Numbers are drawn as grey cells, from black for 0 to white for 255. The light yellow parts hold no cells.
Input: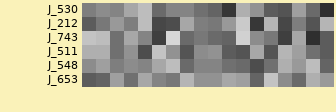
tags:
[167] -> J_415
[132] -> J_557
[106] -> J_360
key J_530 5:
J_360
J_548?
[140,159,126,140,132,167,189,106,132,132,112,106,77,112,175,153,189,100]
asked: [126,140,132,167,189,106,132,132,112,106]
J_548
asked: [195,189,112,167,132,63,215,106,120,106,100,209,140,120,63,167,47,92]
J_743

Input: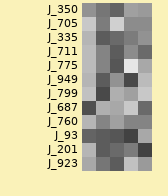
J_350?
[146,118,100,160,154]
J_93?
[100,92,86,66,168]
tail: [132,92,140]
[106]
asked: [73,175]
J_799

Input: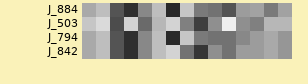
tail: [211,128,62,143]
[239,143,128,183,183]
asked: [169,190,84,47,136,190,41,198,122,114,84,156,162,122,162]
J_884
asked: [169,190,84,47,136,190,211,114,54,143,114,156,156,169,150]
J_842
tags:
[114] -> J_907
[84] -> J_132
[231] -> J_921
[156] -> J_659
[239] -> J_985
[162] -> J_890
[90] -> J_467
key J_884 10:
J_132
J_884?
[169,190,84,47,136,190,41,198,122,114,84,156,162,122,162]

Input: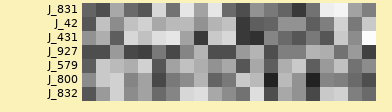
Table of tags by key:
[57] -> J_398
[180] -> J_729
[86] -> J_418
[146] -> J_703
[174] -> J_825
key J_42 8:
J_703
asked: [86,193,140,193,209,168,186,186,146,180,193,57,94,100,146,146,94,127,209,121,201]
J_42
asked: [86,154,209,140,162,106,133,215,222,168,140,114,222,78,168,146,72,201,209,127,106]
J_832
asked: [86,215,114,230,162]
J_831
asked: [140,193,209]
J_42
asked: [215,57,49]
J_431

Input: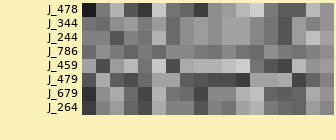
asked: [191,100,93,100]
J_679
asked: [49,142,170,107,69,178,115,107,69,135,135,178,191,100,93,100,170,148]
J_679
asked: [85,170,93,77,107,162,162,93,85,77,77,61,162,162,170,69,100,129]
J_479
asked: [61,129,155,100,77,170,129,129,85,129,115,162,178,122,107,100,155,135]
J_264
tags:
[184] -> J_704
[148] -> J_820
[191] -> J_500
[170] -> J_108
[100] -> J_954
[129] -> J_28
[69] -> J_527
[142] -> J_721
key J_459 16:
J_820
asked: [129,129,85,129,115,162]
J_264
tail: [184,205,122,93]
[93,184,148]

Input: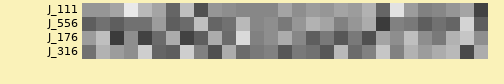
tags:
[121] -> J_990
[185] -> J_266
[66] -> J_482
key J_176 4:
J_482
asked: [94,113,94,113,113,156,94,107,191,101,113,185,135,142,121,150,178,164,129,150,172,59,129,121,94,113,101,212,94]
J_556

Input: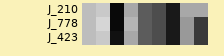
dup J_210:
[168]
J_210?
[189,201,9,168,92,77,25,168,168]
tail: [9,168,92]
[77,25,168,168]
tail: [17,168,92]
[77,25,153,57]

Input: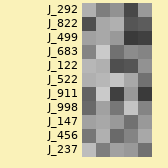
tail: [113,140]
[132]
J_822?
[79,168,176,85,92]
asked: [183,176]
J_122
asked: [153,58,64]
J_499
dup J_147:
[153]
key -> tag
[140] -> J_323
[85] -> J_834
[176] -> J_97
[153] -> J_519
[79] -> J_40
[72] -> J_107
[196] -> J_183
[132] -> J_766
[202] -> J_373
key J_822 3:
J_834

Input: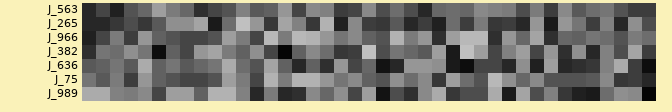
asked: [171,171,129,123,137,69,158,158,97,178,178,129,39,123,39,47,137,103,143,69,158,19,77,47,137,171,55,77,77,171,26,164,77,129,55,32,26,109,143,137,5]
J_989
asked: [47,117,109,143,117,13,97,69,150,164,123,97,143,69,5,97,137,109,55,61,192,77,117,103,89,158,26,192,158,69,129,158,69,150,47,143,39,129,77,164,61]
J_382
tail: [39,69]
[32,83,103,158,123,103,47,69,83,129,89,97,150,69,137,129,61,69,137,77,109,77,39,103,109,103,137,129,123,77,123,61,137,89,109,117,83,61,61]
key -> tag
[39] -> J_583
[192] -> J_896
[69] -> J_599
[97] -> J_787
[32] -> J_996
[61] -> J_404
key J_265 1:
J_583

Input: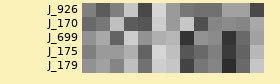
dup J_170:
[133]
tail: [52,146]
[139,52,105,161]
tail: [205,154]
[198,80,133,139,133,168]
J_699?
[146,168,99,205,146,175,183,52,146,139,52,105,161]
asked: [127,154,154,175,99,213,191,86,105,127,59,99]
J_175
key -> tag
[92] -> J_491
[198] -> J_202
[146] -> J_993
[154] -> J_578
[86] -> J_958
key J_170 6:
J_578
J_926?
[127,92,127,198,73,213,154,119,113,113,161,161,73]

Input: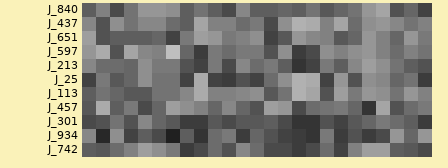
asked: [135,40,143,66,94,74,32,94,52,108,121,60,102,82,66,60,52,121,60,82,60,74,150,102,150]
J_934
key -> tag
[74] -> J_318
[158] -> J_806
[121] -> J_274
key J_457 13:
J_806
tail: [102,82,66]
[60,52,121,60,82,60,74,150,102,150]
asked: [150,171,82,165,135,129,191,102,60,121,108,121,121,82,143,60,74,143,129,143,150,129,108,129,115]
J_597
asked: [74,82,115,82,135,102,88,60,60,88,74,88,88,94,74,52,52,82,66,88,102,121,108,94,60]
J_301
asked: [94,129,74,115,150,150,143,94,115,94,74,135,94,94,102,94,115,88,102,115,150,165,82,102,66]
J_840

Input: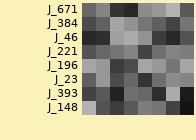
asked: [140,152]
J_671
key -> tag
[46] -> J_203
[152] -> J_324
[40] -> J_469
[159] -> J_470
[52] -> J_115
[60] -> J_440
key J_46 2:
J_470
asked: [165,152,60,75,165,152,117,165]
J_196
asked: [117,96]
J_384
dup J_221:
[132]

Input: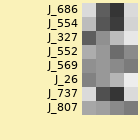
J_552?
[173,152,108,138]
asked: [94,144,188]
J_327
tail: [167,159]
[138,123]
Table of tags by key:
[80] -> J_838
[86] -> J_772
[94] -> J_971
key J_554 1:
J_772
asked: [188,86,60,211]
J_554
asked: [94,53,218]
J_686

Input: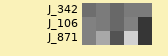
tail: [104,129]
[54]
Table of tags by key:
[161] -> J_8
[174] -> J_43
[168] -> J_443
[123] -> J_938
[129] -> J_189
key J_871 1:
J_443
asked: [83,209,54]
J_871
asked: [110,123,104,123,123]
J_342
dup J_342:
[123]
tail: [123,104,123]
[123]
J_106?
[129,123,104,129,54]

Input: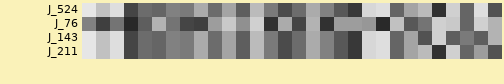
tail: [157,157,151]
[41,193,88,116,208,201,101,208,179]
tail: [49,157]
[157,151,41,193,88,116,208,201,101,208,179]
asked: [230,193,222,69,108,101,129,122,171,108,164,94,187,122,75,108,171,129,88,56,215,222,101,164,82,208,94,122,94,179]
J_143
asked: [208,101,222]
J_524
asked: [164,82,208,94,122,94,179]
J_143

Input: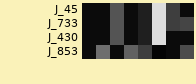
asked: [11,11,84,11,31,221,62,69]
J_733
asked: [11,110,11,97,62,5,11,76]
J_853
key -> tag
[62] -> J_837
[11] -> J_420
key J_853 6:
J_420

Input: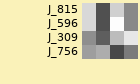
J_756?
[158,173,72,123]
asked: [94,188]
J_309
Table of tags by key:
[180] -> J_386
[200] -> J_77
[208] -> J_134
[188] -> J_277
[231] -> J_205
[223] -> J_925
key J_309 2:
J_277
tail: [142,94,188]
[231]
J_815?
[216,80,208,136]
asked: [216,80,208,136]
J_815
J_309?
[142,94,188,231]

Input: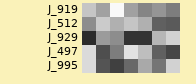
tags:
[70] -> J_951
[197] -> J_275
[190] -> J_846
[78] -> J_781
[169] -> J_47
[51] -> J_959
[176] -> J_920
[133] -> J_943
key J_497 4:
J_846
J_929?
[43,155,141,51,51,182,210]
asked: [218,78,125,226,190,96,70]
J_497
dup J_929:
[51]
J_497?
[218,78,125,226,190,96,70]

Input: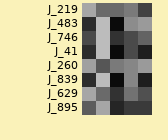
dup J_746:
[74]
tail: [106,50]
[114,80]
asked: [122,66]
J_219
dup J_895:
[58]

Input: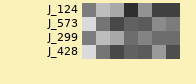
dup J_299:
[109]
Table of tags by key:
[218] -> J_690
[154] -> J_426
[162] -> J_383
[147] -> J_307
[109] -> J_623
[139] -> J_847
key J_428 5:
J_426
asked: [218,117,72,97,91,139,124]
J_573
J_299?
[124,189,168,109,131,109,109]

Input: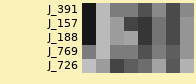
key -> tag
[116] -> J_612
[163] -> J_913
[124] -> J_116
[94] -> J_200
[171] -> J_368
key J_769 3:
J_116
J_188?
[23,186,156,163,54,116,74,149]
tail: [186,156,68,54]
[116,74,149]
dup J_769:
[124]
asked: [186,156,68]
J_157
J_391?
[23,186,124,124,81,137,74,137]
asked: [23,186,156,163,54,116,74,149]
J_188

